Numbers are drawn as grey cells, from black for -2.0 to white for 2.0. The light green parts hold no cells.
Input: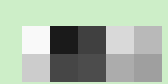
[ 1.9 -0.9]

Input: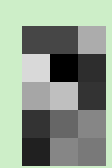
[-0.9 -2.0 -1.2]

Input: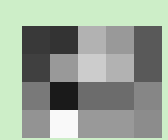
[-1.1  0.4 -0.3  0.4]

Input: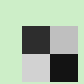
[-1.3 -1.7]

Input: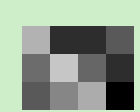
[0.8 1.1 0.7]

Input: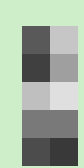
[-0.6  0.5]

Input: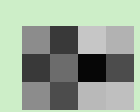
[ 0.2 -0.3  0.9]
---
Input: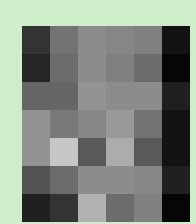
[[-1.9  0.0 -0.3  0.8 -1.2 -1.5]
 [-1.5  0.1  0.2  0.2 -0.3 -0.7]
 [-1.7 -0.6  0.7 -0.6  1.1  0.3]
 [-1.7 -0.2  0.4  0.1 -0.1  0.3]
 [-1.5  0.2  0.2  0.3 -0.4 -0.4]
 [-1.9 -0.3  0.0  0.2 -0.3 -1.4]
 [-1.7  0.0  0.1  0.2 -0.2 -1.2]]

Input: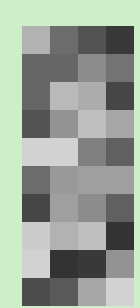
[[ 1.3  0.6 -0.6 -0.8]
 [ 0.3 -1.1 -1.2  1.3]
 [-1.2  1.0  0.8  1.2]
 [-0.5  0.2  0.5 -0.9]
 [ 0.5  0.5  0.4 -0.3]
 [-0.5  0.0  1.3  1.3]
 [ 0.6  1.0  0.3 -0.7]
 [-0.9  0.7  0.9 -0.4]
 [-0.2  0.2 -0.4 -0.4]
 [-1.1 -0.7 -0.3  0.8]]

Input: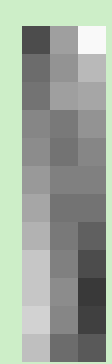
[[-0.6 -0.3  1.0]
 [-1.0  0.1  1.3]
 [-1.1  0.2  1.1]
 [-0.8  0.0  1.1]
 [-0.5 -0.1  0.8]
 [-0.2 -0.2  0.6]
 [ 0.0  0.0  0.4]
 [ 0.1 -0.2  0.2]
 [ 0.3 -0.1  0.1]
 [ 0.6  0.5 -0.2]
 [ 0.9  0.3 -0.3]
 [ 1.9  0.5 -0.8]]

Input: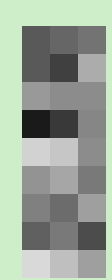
[[ 0.5  1.0  1.4]
 [-0.8 -0.1 -0.5]
 [ 0.5 -0.3  0.0]
 [-0.1  0.6  0.3]
 [ 0.2  1.1  1.3]
 [ 0.1 -1.1 -1.6]
 [ 0.2  0.2  0.4]
 [ 0.7 -1.0 -0.6]
 [-0.2 -0.4 -0.6]]

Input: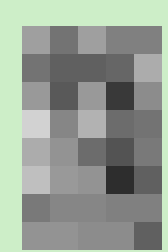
[[-0.5  0.2  0.2  0.3  0.3]
 [ 0.0  0.0  0.1  0.1 -0.1]
 [-0.5 -1.3  0.3  0.4  1.0]
 [-0.1 -0.7 -0.3  0.3  0.7]
 [-0.2 -0.3  0.8  0.1  1.3]
 [ 0.2 -1.1  0.4 -0.6  0.4]
 [ 0.7 -0.4 -0.5 -0.5 -0.2]
 [ 0.0  0.0  0.5 -0.2  0.5]]

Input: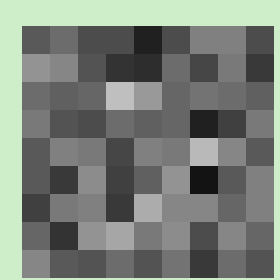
[[-0.7 -0.3 -1.1 -0.2 -0.7 -0.3 -0.7 -0.6  0.1]
 [-0.4  0.1 -0.8  0.2 -0.1  0.6  0.3 -1.2 -0.4]
 [ 0.0 -0.4  0.1  0.1  0.7 -1.1  0.0 -0.1 -1.0]
 [ 0.0 -0.6 -1.7  0.3 -0.5 -1.0  0.2 -1.1 -0.6]
 [-0.6  0.1  0.9 -0.1  0.0 -0.9 -0.1  0.0 -0.6]
 [-0.1 -1.0 -1.5 -0.4 -0.5 -0.3 -0.8 -0.7 -0.1]
 [-0.5 -0.3 -0.2 -0.4  0.4  1.0 -0.4 -0.5 -0.3]
 [-1.1 -0.1 -0.9 -0.3 -1.3 -1.2 -0.7  0.1  0.3]
 [-0.8  0.0  0.0 -0.8 -1.5 -0.8 -0.8 -0.3 -0.6]]

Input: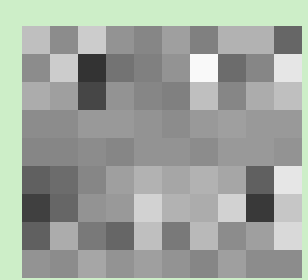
[[ 0.2  0.2  0.5  0.1  0.3  0.5  0.3  0.6  0.2  0.3]
 [ 1.4  0.5  0.2  0.9 -0.1  1.0 -0.4 -0.1  0.7 -0.5]
 [ 1.1 -1.1  1.3  0.7  0.8  1.3  0.4  0.3 -0.4 -1.0]
 [ 1.6 -0.5  0.6  0.8  0.6  0.8  0.5  0.1 -0.3 -0.5]
 [ 0.3  0.4  0.4  0.2  0.3  0.3  0.1  0.2  0.1  0.1]
 [ 0.4  0.4  0.5  0.4  0.2  0.3  0.4  0.4  0.2  0.2]
 [ 1.0  0.7  0.1  1.0  0.0  0.1  0.3 -0.9  0.5  0.7]
 [ 1.6  0.1 -0.3  1.9  0.3  0.0 -0.2 -1.2  1.2  0.2]
 [-0.4  0.8  0.8  0.0  0.5  0.1  0.3  1.2  0.2  1.0]]

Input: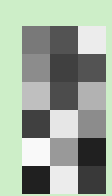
[[-1.1  1.7 -1.5]
 [-1.5  0.4  1.9]
 [ 0.2  1.6 -1.0]
 [ 0.8 -0.8  1.0]
 [-0.7 -1.0  0.2]
 [ 1.7 -0.7 -0.1]]
